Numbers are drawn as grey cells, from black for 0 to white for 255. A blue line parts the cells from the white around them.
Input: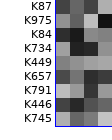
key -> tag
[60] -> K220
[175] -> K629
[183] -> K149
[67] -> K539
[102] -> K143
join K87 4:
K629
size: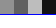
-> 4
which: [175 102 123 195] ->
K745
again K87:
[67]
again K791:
[153]
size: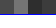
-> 4
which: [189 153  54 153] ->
K791

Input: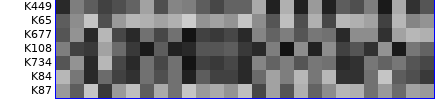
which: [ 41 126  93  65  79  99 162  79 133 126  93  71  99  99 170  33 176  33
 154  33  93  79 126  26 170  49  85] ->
K449
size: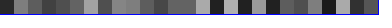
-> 27
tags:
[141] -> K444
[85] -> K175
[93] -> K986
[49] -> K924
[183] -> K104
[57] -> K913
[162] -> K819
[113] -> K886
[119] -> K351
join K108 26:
K351
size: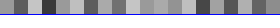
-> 20
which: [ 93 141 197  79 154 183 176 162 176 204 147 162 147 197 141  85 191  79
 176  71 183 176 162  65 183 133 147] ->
K65
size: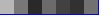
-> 7

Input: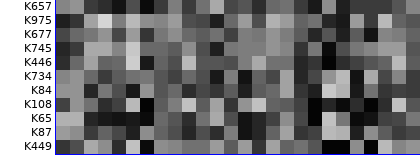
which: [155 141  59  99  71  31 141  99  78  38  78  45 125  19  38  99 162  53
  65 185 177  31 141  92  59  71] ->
K87
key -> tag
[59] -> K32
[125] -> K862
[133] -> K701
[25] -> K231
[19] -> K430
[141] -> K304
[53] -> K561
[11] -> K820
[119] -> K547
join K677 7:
K561
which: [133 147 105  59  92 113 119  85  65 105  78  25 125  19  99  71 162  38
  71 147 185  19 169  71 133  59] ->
K734
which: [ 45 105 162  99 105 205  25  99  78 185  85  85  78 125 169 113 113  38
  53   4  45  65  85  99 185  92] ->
K446
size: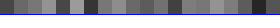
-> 20

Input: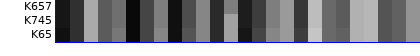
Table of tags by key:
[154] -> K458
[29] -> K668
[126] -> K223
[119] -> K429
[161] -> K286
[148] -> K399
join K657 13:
K223
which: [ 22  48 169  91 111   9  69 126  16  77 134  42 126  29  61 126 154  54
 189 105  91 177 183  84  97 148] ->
K657

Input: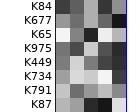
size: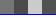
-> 4
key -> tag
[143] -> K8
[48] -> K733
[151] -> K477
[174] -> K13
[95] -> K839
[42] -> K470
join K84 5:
K8

